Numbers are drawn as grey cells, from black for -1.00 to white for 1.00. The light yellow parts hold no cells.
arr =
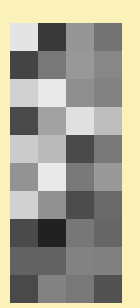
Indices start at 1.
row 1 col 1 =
0.79
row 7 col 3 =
-0.40
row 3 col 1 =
0.63
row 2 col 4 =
0.06
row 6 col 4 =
0.20
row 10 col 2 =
0.02
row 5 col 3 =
-0.42
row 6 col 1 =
0.15
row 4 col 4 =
0.49
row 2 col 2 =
-0.06
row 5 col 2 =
0.46
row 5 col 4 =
-0.06

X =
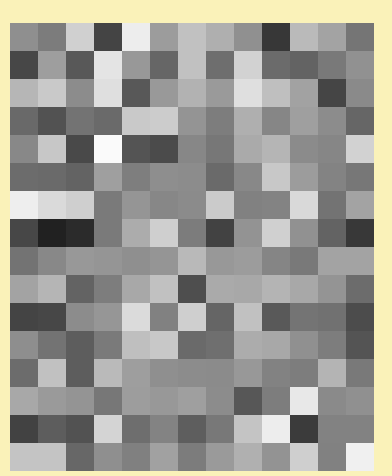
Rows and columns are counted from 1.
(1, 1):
0.12
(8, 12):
-0.22
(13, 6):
0.12
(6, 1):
-0.15
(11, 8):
-0.21
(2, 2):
0.24
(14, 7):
0.25
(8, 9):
0.15
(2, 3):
-0.31
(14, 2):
0.21
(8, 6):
0.62
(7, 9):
0.01
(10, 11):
0.32
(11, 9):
0.51
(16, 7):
-0.03
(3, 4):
0.75
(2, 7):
0.51
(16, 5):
0.00
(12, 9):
0.35
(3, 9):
0.75
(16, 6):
0.26
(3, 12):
-0.46
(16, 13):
0.88
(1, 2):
-0.03
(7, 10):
0.03
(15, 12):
0.02
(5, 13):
0.65
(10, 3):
-0.22
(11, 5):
0.72
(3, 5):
-0.31
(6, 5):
-0.01
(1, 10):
-0.57
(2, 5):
0.19
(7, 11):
0.70
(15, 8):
-0.06
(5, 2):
0.56

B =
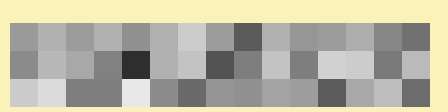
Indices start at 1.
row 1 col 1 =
0.21
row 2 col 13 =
0.60
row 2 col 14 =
-0.05
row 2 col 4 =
0.01
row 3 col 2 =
0.72
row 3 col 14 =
0.48
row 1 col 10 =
0.38
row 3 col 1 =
0.59
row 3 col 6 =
0.10
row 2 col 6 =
0.39
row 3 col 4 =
-0.01
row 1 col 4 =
0.39
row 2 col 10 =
0.53
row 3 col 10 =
0.28
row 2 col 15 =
0.46

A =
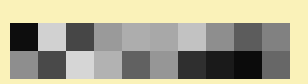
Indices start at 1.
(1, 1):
-0.90
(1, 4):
0.21
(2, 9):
-0.91
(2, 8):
-0.80
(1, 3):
-0.45
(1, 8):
0.11

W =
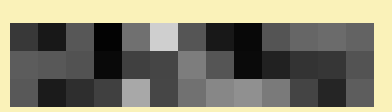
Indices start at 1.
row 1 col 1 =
-0.56
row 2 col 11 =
-0.60
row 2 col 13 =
-0.35
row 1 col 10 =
-0.34
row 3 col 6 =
-0.45
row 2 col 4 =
-0.93
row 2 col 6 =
-0.46
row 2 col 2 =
-0.31
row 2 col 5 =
-0.50
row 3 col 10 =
-0.04
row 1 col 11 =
-0.20
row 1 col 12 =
-0.16

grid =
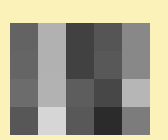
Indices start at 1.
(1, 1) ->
-0.22
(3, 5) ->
0.43
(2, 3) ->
-0.49
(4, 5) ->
-0.03
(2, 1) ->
-0.21
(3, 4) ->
-0.44

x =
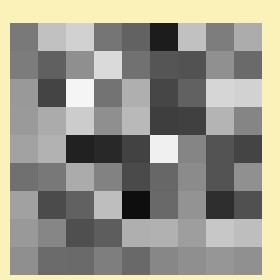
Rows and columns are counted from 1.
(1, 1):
-0.05
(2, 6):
-0.33
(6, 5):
-0.42
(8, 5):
0.37
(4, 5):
0.45
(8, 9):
0.49
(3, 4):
-0.10
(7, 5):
-0.89
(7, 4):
0.49
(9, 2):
-0.16
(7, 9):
-0.37
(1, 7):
0.51
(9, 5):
-0.18
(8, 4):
-0.27
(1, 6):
-0.78
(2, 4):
0.71
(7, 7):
0.15
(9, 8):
0.18
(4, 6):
-0.51
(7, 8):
-0.64
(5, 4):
-0.69
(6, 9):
0.13
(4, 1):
0.21
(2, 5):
-0.11

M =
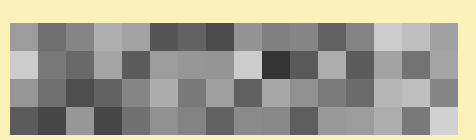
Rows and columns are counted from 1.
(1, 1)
0.22
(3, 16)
0.05
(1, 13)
0.03
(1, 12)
-0.23
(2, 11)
-0.30
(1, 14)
0.60
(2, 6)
0.22
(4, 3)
0.18
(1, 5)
0.27
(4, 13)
0.22
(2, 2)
-0.06
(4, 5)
-0.11
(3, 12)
-0.04
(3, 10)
0.31
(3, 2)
-0.13
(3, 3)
-0.39
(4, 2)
-0.44

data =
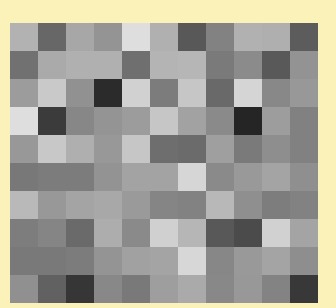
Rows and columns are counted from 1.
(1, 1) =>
0.40
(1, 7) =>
-0.31
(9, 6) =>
0.29
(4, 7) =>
0.27
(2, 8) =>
-0.04
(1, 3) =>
0.31
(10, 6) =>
0.24
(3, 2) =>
0.58
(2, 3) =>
0.38
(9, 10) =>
0.29
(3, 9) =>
0.67
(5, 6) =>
-0.14
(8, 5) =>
0.08
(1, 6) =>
0.38
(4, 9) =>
-0.71
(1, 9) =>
0.39
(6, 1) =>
-0.06
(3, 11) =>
0.19
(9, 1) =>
-0.05
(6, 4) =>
0.15
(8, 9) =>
-0.41
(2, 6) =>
0.41
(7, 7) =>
0.02
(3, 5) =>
0.64
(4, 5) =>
0.22
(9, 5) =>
0.26
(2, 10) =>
-0.30
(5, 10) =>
0.11
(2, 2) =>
0.33
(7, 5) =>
0.21
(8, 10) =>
0.64
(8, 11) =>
0.29
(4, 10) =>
0.23
